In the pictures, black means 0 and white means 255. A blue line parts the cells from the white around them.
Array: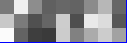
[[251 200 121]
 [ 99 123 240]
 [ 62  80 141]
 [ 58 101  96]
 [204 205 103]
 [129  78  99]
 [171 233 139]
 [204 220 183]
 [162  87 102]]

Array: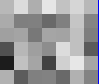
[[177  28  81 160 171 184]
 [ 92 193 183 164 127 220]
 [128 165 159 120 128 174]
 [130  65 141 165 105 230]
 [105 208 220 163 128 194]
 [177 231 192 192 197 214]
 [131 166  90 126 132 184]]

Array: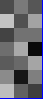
[[190 139  91 110  67 195  76]
 [ 97  22 105 169 114  81 122]
 [ 62 127 165  10 114 163  86]]

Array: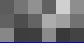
[[135  97  92]
 [ 61  77 117]
 [ 62 100 145]
 [139 172  97]
 [ 57 159 208]
 [ 67 114 142]]

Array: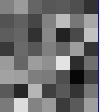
[[122  89 162 155  57  93  83 130]
 [220  38 159 102 106 101  96 155]
 [131 182 126 157  87  49  70 101]
 [154  63 123 144 128 137 130  87]
 [ 59  88  78 227 101  34 188  90]
 [ 90  52   7  44 158  73 119  79]
 [159 120  66 111  52 193 168  49]]

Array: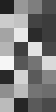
[[187 143  40 246 181 164 204  32]
 [ 38 187 211  87  63 233 195 152]
 [ 90 116  90 116 227  43  67 126]
 [ 74 109 134 218  71  60  60  77]]

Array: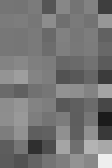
[[ 91  93 125 142 141 106 148 131 119 119 123 117]
 [ 82 118 146 153 149  96 158 136 118 118 125 116]
 [ 99  47  94 126 131 113 132 127 122 122 119 123]
 [116  77  97 116 126 118 126 124 109 105 141  85]
 [126 165 144 124  88 146  82 103 127 129 111 135]
 [147 111  95  94  95 143  88 106 120 119 122 116]
 [136 179 145 118 107 131 102 114 124 125 115 130]
 [238 168  57  27  71 164  59  91 104  97 151  62]]

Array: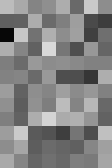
[[169 141 157 127 144 157 130 126 174   7  96 188]
 [133 166 202  98  93  98 133 107 133 199  97 169]
 [101  93  90 173 145 142 106 153  97 114 173 132]
 [112 107  83 212 126 133 153 140 217 175 107 143]
 [104 101  62 171 188 159  78 143 118 141 127 173]
 [126  96 117 176 132 139  78 137  79 160 158 105]
 [122 134  77 149 183 151  54 129 152  64  74 201]
 [165 160 192  98 104 129 174 129 101 111  61 141]]
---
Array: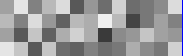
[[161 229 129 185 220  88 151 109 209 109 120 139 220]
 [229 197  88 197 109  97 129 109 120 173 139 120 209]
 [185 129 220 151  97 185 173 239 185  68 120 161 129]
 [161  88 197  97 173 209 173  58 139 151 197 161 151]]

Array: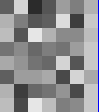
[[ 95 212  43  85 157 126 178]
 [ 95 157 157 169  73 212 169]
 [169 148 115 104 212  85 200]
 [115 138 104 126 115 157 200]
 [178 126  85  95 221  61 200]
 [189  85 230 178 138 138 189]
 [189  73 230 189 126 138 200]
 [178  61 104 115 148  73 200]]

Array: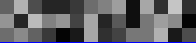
[[ 98 177  77  37  37  57 109 129 158  15 167  48 197  48]
 [109 138  98  57   4  25 167  48  67 119 119 177  25  77]
 [148  37 187 129 148  67 167  37  89  15 119 158 138   4]]

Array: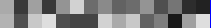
[[179  79 200 222  79  68  68 210 170 200  98 126  24 160 222]
 [170  57 160  57 148 210 108 138  98 108 148  79 117  45  34]]

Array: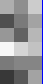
[[247 213 194]
 [174 142 204]
 [122 133 133]
 [ 79 122 163]
 [151  98 183]
 [ 56  88 163]]

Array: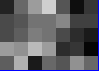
[[ 94 176  26 104  85 145 104]
 [156 145 186 156  44  54   5]
 [ 35 104 156 207  85  14  54]
 [ 74  94 125 115  74  44  26]
 [ 74  85 115 115 135  64  64]]

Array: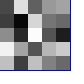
[[ 72 223  96 153 163]
 [242 163  84 182 203]
 [192  62 192 129 105]
 [141  40 252  84  29]
 [ 62   7 214 117 105]]
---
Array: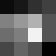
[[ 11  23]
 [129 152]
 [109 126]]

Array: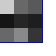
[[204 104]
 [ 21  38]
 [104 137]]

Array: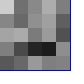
[[205 112]
 [134 105]
 [164 171]]

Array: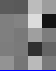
[[ 91  89]
 [127 131]
 [127 121]]

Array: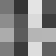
[[118  52]
 [141  87]
 [172  92]]

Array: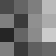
[[ 74 101]
 [127  59]
 [ 37 101]]

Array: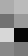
[[172 187]
 [113 154]
 [215   7]]

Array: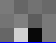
[[122 102]
 [116 128]
 [102 209]]
